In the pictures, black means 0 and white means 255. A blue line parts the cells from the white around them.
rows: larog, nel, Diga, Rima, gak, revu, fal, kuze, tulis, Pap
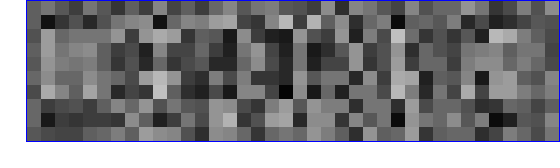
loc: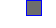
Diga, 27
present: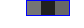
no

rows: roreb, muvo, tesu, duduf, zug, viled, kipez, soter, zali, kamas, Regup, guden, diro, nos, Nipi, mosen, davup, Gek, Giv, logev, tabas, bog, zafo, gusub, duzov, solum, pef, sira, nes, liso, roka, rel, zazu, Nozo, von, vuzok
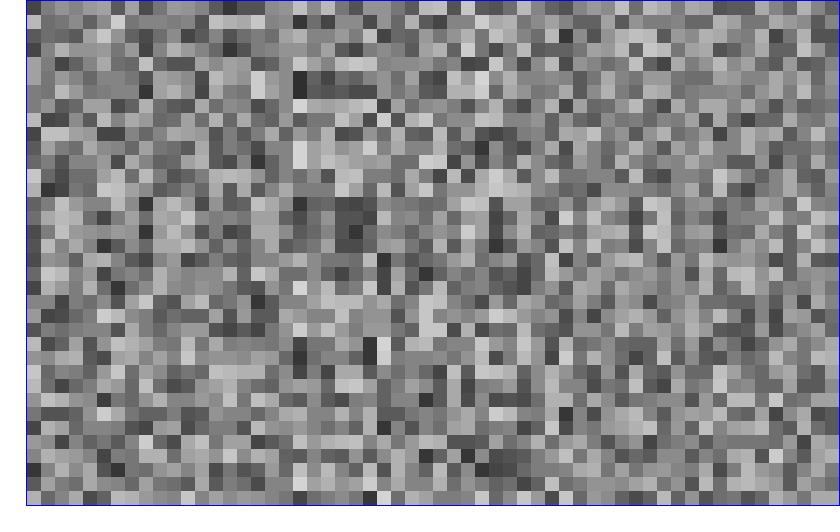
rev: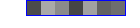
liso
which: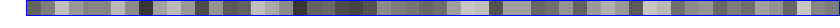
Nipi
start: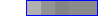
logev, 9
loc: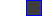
nes, 5

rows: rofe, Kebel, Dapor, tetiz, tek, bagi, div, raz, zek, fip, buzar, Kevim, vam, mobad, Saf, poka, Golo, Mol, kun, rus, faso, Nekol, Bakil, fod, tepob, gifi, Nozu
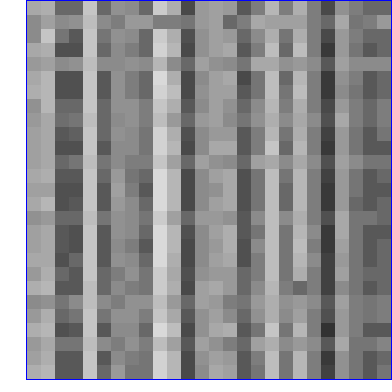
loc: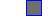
zek, 2
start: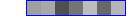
Saf, 13
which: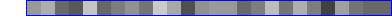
rus
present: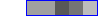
yes
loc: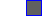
fip, 3
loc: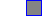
tepob, 25
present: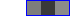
yes

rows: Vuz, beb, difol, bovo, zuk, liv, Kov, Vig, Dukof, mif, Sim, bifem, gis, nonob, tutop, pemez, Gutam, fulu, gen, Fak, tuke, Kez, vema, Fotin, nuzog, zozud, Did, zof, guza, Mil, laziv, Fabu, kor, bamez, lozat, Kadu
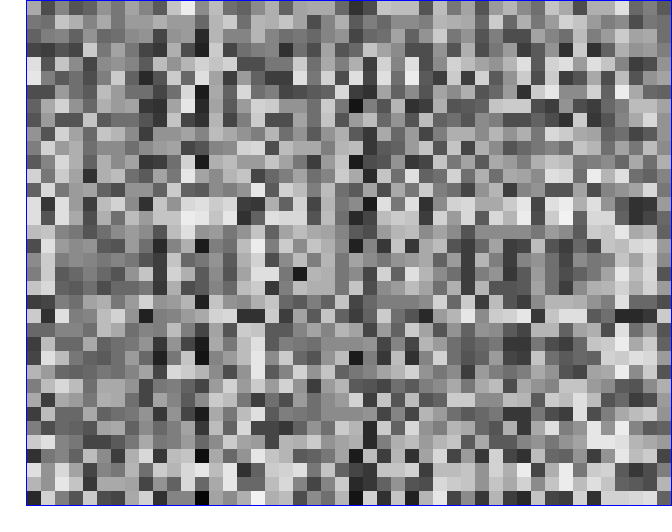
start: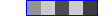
liv, 34
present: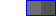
yes
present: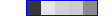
no
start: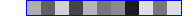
tutop, 17
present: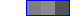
no

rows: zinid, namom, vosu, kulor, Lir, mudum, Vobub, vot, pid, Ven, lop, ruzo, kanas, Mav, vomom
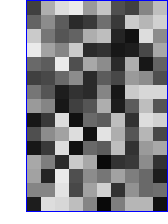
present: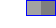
yes
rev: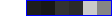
kulor
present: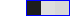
yes
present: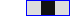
no
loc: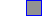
Mav, 7

